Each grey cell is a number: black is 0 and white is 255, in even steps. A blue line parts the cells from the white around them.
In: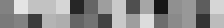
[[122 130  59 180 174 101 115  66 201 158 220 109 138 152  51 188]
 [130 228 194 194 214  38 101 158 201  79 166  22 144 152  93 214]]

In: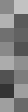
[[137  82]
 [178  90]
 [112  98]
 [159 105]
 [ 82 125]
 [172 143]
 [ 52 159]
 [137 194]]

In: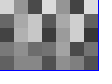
[[ 97 135 135  81 143 127  81]
 [121 143 109 115 163  74 115]
 [213 149  74 220 149  67 220]
 [103 169 199  89 169 207  97]
 [ 67 177 199  60 155 207  54]]

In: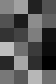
[[ 82  27 141  97]
 [ 51  67 126  19]
 [120  89 183 112]
 [191 112  59  12]
 [134 161  33  82]
 [ 39 167  45   0]]

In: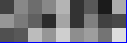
[[ 80  88 188 150 207 142 158 116 221]
 [150 122  96  43 165  51 128  65  72]
 [ 65 136 109 136 180  51  88  27 172]]

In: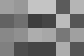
[[128  77  69  69 173  85]
 [ 98 112  61  69 188  85]
 [136 144 173 167 120 160]
 [160 152 196 196  91 181]]

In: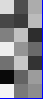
[[ 71  59 187]
 [220  78 172]
 [  9  99 156]
 [244 121 141]
 [238 148 106]
 [128 193  45]
 [113 199  51]]

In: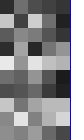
[[198  65 206 111  33]
 [ 77  84 104  59  33]
 [111  97 148  84  27]
 [ 45 111  77  65  53]
 [198 117 164 186 186]
 [142 129 156 104  71]
 [ 91 136 123  84  53]
 [233 148 227 192 179]
 [ 45 164  39 117 148]
 [136 227 129 179 213]]

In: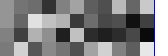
[[129  64 178 143  31 193  44  31  44  72  10]
 [149 102 225 193 178  58 109  72  79  17  64]
 [149 116 109  50 129 163  94  79 186 102 201]
 [122 209  86 137 116  79 163 209 129  94 231]]
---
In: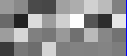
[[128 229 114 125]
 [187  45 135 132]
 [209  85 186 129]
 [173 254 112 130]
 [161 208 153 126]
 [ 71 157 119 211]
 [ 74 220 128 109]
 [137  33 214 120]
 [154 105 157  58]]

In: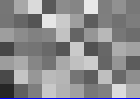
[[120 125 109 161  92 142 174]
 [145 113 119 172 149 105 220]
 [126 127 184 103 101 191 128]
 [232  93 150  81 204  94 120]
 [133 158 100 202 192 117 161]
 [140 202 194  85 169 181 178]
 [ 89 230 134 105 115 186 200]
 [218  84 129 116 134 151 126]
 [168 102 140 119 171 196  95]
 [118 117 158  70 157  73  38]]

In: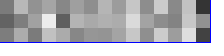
[[ 52 145  66]
 [194 199 222]
 [137 131 157]
 [203 141 204]
 [141 163 143]
 [198 218 199]
 [156 172 164]
 [181 176 148]
 [142 169 150]
 [159 180 135]
 [135  95 171]
 [165 236 193]
 [146 161 123]
 [184 126 172]
 [123  99 125]]

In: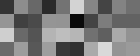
[[111  98 146 154]
 [131  98 170 148]
 [ 68 125  95 217]
 [134  68 113 170]
 [211  10 182  48]
 [115 148 190  57]
 [ 42 149 180 158]
 [104  74  84  88]
 [141  64 105 157]
 [ 52 149 207 106]]

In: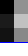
[[145 193 136]
 [  0  27  18]]

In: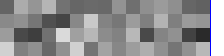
[[ 97 149  42 184]
 [102 155  66 145]
 [143 127 145 117]
 [155 179 132 144]
 [143 127  73 174]
 [111 156 184 157]
 [147 119 130 135]
 [104 131 140 163]
 [106 201 183 116]
 [102 136 160 208]
 [114  69 218 145]
 [181  80 113 104]
 [149 118  62 144]
 [172 144  73 128]
 [100 137 156 209]]

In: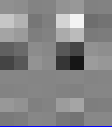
[[130 115 124 142 151 133 134 127 136]
 [129 110 122 146 156 132 134 126 136]
 [152 243 187  69  22 135 129 165 115]
 [147 212 171  88  53 134 130 156 120]
 [132 127 130 136 139 133 133 131 134]
 [131 118 126 140 147 133 134 128 135]
 [141 178 155 106  87 134 132 146 125]
 [144 198 164  96  68 134 131 152 122]]
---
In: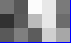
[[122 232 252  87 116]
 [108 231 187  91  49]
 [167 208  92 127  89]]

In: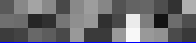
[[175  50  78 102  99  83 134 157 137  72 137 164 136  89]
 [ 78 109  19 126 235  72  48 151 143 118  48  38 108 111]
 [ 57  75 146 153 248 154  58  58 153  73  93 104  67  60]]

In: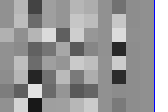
[[144 141 113 145 173 182 149 159  67 182 145]
 [144 141 199 145 188 198 149 159 107 189 145]
 [144 143 220 145 151 206  95 219 181 144 177]
 [144 141  40 145 134  90 167 117  97 139 145]
 [144 141 204 146 190 202 149 159 108 190 145]
 [144 141  44 145 173 122 186 114  37 182 141]
 [144 141 140 145 101  88 149 106 227  95 125]
 [144 141 122 145 203 183 160 159  24 212 145]]

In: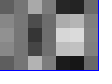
[[106  35  38 123 169 117  95]
 [127 181 172 109  77 119 135]
 [131 219 215 110  53 118 145]
 [128 193 190 112  69 117 136]
 [104  22  27 125 179 117  94]]

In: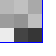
[[169 192 183]
 [191 147 156]
 [ 54  68 236]]

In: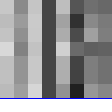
[[104 111  85 190  69 197 138 199]
 [122 137  49 162  69 202 155 188]
 [126 160  75 172  69 201 144 195]
 [ 98  95 106 208  69 194 130 216]
 [113 126  67 175  69 200 148 191]
 [113 126  66 174  69 200 148 192]
 [135 151  32 146  69 214 158 186]]

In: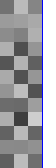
[[133 187 114]
 [169 159 155]
 [176 129 140]
 [149  79 176]
 [ 96 179  85]
 [150  82 170]
 [ 82 190 148]
 [158 106 108]
 [206  62 174]
 [101 186  98]
 [145 137 138]
 [110 188  95]]

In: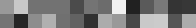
[[ 55  52 121  90  33 241 108 116  75 114 114 114 200 153]
 [172  85 203 201  71 153 172  49  98 112 176 141  38 116]]
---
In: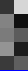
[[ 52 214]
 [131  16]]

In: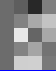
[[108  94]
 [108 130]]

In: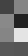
[[ 67 133]
 [137  34]]

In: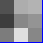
[[ 81 173]
 [ 61 136]]

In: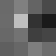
[[106 128]
 [107 191]]

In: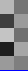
[[184 117]
 [ 62 155]]
